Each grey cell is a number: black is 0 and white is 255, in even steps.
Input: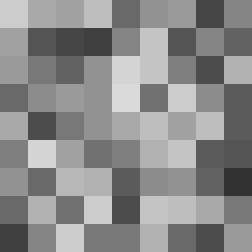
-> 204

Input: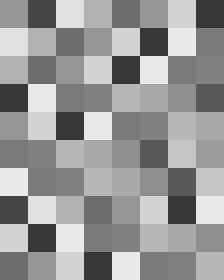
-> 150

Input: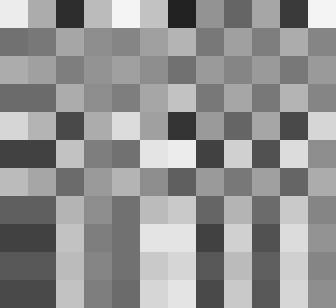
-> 236

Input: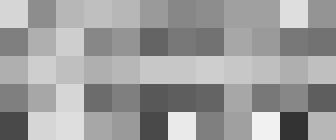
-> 214

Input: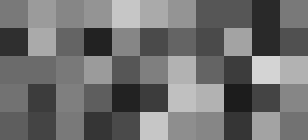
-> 121

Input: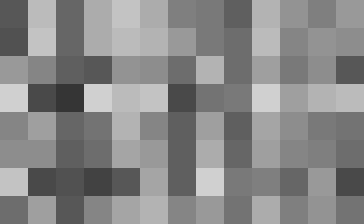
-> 87
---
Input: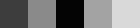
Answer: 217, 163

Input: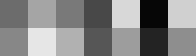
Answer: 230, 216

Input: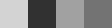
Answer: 211, 161

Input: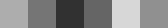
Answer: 215, 173

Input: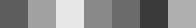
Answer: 231, 175

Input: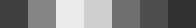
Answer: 234, 207

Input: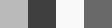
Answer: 248, 186

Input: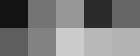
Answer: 204, 184
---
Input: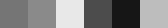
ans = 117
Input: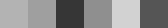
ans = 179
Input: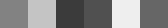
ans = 130
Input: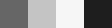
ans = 102
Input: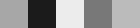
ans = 167
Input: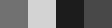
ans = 113
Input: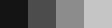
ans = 20
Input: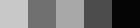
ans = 200
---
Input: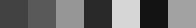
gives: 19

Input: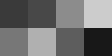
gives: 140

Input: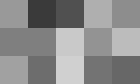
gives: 175

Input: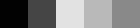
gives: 185

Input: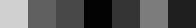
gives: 124

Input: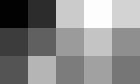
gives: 253

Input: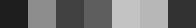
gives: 183

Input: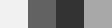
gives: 51

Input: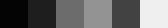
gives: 66
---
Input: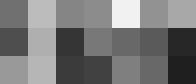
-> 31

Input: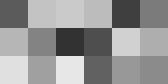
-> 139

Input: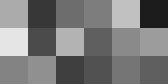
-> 95

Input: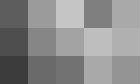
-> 148

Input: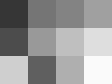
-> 250

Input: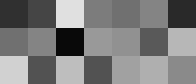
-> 138
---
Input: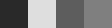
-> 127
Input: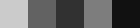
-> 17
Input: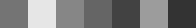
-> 51
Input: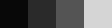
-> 213
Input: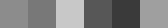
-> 159
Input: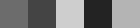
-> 180
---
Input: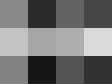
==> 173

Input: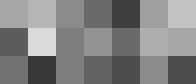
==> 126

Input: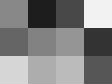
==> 149

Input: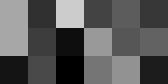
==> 14

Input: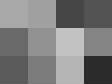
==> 194

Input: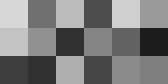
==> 48

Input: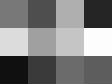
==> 197

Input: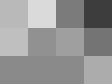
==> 159

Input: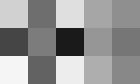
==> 26
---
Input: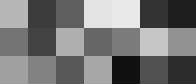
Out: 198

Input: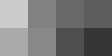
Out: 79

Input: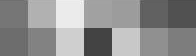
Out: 143

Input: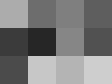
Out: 134

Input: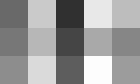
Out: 169

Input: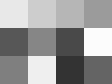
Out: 73

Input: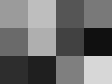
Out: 65
